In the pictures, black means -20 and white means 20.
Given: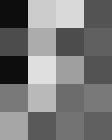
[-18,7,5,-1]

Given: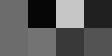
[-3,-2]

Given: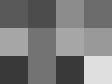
[-6,-2,-11]

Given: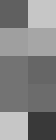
[-5,6]

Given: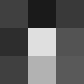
[-10,15,-6]

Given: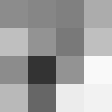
[2,3,3,18]

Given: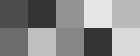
[-8,10]

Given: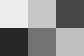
[17,-2]
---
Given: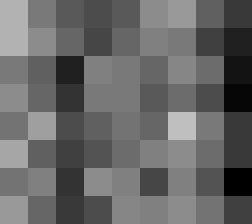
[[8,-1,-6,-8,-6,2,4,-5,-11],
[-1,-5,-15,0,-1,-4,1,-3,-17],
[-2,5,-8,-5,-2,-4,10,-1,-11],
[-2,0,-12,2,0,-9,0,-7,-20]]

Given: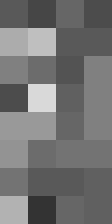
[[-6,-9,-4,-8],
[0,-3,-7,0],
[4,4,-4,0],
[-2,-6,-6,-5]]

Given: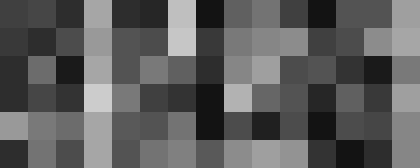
[[-10,-9,-13,6,-13,-14,10,-17,-5,-2,-10,-17,-7,-7,5],
[-13,-3,-16,6,-7,-1,-5,-13,1,5,-8,-7,-12,-16,-1],
[4,-1,-3,6,-6,-7,-2,-17,-8,-15,-8,-17,-8,-9,1]]

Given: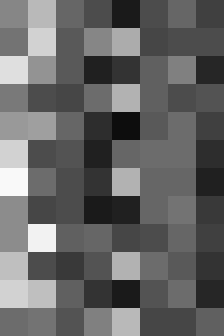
[[1,9,-4,-8,-16,-8,-4,-10],
[15,3,-6,-15,-12,-5,0,-14],
[4,5,-4,-13,-18,-6,-3,-10],
[19,-3,-8,-12,8,-4,-4,-15],
[2,18,-5,-4,-9,-8,-4,-10],
[13,10,-5,-12,-16,-7,-3,-14]]

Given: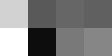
[[13,-6,-4,-5]]

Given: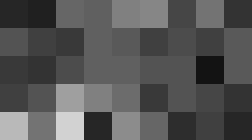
[[-14,-15,-4,-5,0,1,-9,-2,-12],
[-11,-12,-8,-5,-5,-7,-7,-17,-6],
[9,-2,13,-14,2,-4,-13,-10,-14]]

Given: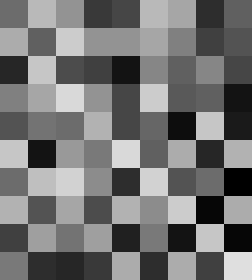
[[-3,9,3,-11,-9,9,6,-13,-5],
[-14,11,-8,-10,-17,1,-5,1,-9],
[-7,-2,-3,8,-9,-4,-18,11,-16],
[-3,10,13,2,-13,13,-7,-3,-20],
[-10,5,-2,5,-15,-1,-17,11,-19]]

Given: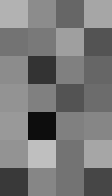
[[8,2,-4,6],
[2,-12,0,-4],
[4,-18,0,1],
[-11,1,-2,-9]]

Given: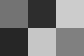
[[-2,-13,12]]
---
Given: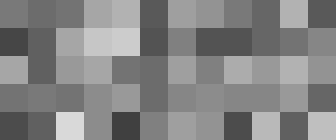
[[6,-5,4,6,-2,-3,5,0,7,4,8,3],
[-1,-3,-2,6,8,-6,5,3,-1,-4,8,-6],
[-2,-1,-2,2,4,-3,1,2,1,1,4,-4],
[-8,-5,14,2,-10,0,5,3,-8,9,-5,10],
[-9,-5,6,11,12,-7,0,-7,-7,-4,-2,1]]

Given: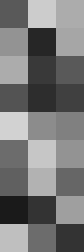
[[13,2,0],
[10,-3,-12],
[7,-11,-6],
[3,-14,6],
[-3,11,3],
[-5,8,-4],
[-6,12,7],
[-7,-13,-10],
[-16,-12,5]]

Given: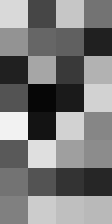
[[18,-17,13,1],
[14,-9,11,-2],
[3,-4,-5,-15],
[0,12,10,9],
[-2,-7,-12,-14],
[-6,15,5,2],
[-7,-19,-16,13],
[-15,6,-11,8]]

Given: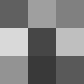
[[14,-9,10],
[3,-11,-6],
[-5,5,0]]

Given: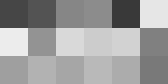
[[17,3,14,12,13,0],
[5,8,6,9,7,-1],
[-9,-7,1,2,-11,16]]

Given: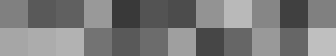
[[6,7,8,-2,-6,-3,5,-9,-4,4,-4,10],
[0,-6,-5,4,-11,-7,-8,3,9,1,-10,0]]
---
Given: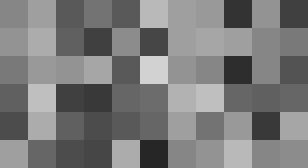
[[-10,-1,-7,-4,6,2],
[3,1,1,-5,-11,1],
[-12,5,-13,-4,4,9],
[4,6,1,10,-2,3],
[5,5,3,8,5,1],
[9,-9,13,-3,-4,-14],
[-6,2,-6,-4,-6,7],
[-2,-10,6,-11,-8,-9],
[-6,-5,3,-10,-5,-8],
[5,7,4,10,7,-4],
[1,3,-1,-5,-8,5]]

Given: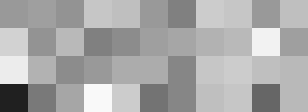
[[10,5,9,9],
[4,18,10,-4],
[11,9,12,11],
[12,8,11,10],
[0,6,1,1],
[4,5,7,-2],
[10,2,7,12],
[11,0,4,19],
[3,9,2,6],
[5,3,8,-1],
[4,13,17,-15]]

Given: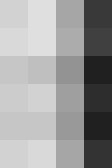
[[-11,-10,-15,-13,-15,-12],
[6,7,3,5,4,6],
[15,15,10,13,11,14],
[13,14,11,12,11,13]]

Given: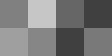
[[-10,-1],
[-4,-10],
[11,1],
[0,5]]

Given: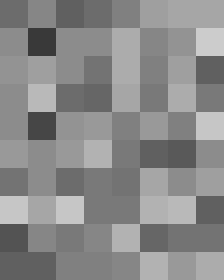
[[6,12,-5,-1,11,2,5,-5,-2,7],
[6,3,5,7,0,-6,2,9,-2,4],
[5,1,0,-1,4,-5,6,8,-4,8],
[0,7,7,6,0,-1,-2,-1,8,1],
[-3,2,-2,-4,4,8,-1,-1,1,0],
[-5,2,2,-3,3,4,-3,11,-1,0],
[1,-11,5,9,-9,2,2,6,1,-5],
[-3,2,3,2,2,4,-2,11,-7,-5]]

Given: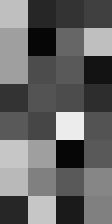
[[-10,10,-17,-13,-7,-6,1,0],
[-12,-4,-6,-8,17,-19,-6,-16],
[-14,-19,-8,-7,-9,5,0,11],
[10,5,5,-12,-6,11,9,-14]]
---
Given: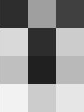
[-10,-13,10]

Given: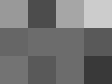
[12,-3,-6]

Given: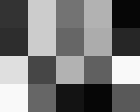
[-19,7,8,-4]

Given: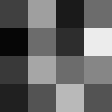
[-3,-13,6,-15]

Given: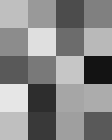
[0,-3,-1,16]

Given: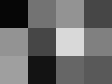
[-9,14,-17]
